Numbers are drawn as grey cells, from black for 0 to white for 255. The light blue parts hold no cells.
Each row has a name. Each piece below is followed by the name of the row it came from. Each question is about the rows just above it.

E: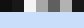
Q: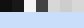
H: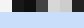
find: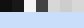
Q
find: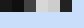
H
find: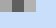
E

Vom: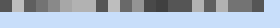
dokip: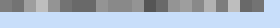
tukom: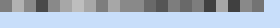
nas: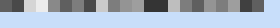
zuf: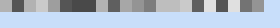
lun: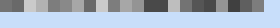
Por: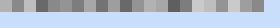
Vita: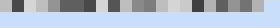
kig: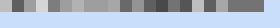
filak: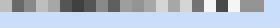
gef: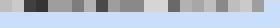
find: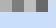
dokip
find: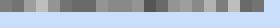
dokip
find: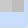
Por
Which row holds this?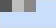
Vita

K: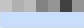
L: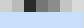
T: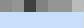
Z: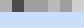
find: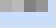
K
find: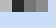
L
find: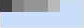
T
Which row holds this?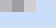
Z
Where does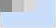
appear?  L
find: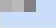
K

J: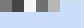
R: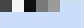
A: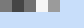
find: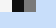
R
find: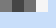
A
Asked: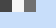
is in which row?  J
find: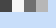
J
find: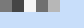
J

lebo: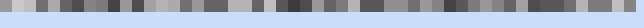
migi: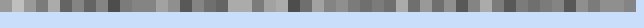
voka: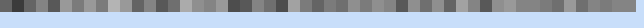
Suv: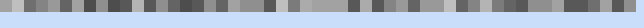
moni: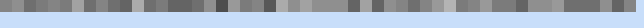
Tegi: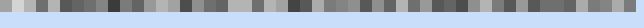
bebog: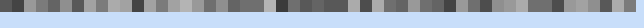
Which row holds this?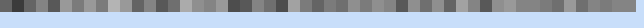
voka
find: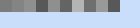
Tegi
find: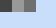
bebog
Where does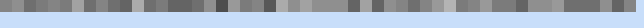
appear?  moni
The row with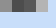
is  Suv
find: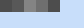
voka

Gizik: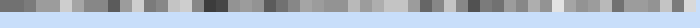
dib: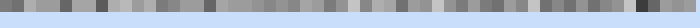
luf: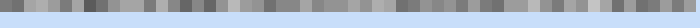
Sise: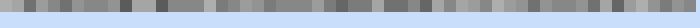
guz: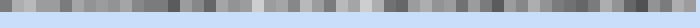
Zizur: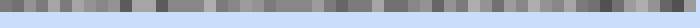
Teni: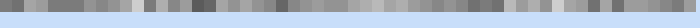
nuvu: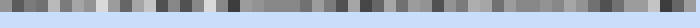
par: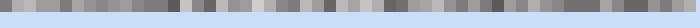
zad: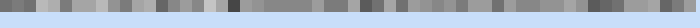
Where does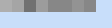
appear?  nuvu
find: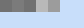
Teni
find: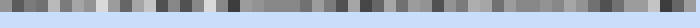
nuvu
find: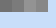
luf
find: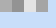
Gizik

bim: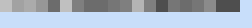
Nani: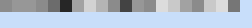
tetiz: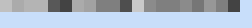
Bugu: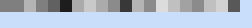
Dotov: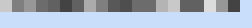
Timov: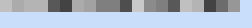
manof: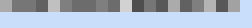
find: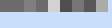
manof
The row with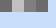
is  bim
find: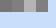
bim
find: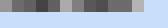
Dotov
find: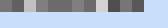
manof

